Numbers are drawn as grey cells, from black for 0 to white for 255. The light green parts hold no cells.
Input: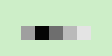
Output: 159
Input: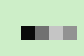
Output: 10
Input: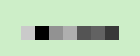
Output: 202
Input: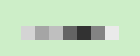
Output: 212
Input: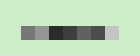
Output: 119
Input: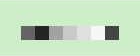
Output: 101
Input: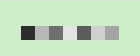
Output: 45
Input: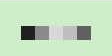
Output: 32
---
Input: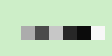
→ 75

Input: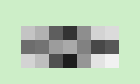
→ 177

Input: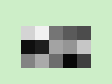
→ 241

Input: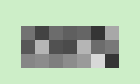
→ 67

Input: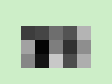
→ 69

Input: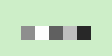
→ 254

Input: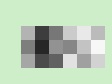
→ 61

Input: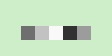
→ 194
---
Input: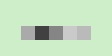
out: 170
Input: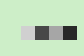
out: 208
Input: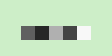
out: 96
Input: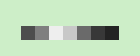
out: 77
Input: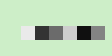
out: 234
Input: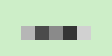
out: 182
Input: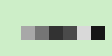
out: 168
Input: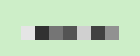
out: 229
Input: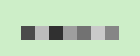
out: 75
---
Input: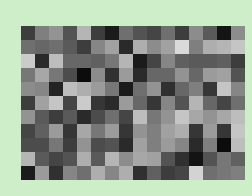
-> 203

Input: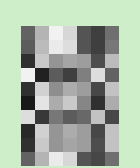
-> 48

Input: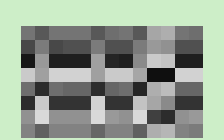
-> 23

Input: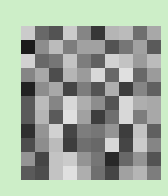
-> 209

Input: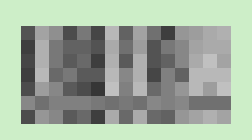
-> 70
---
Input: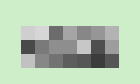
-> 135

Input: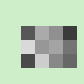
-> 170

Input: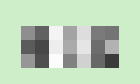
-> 221

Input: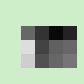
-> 51

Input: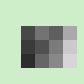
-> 115

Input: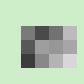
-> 74

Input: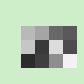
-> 165

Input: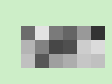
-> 101

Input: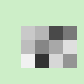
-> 182

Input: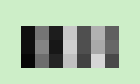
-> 79
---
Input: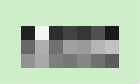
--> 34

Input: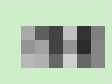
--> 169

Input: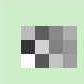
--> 187

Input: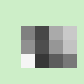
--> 128

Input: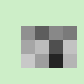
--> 144

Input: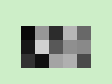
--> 8

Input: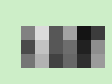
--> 129
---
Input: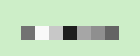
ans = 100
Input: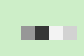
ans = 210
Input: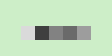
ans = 157
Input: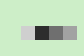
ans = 162
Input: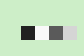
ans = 213
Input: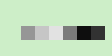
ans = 50
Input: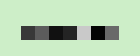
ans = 105
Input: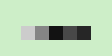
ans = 38
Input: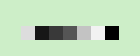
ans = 0
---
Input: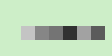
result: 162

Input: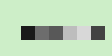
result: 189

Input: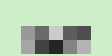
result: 179

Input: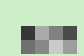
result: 170

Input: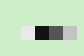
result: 195

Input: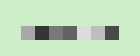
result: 190

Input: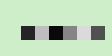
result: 190
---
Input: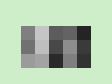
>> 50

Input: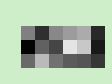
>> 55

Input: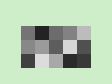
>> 57

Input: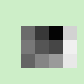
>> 232

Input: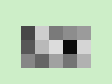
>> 177

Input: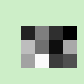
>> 79

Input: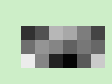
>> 202

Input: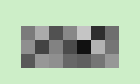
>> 151

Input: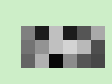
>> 71
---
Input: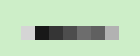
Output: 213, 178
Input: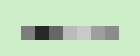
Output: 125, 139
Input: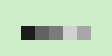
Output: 28, 167
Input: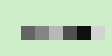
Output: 100, 211
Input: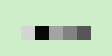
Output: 212, 86
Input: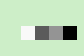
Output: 249, 2
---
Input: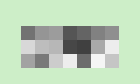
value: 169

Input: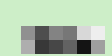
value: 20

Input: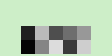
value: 58

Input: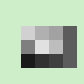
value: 189

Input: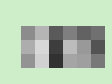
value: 153

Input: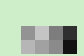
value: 139

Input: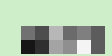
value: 244
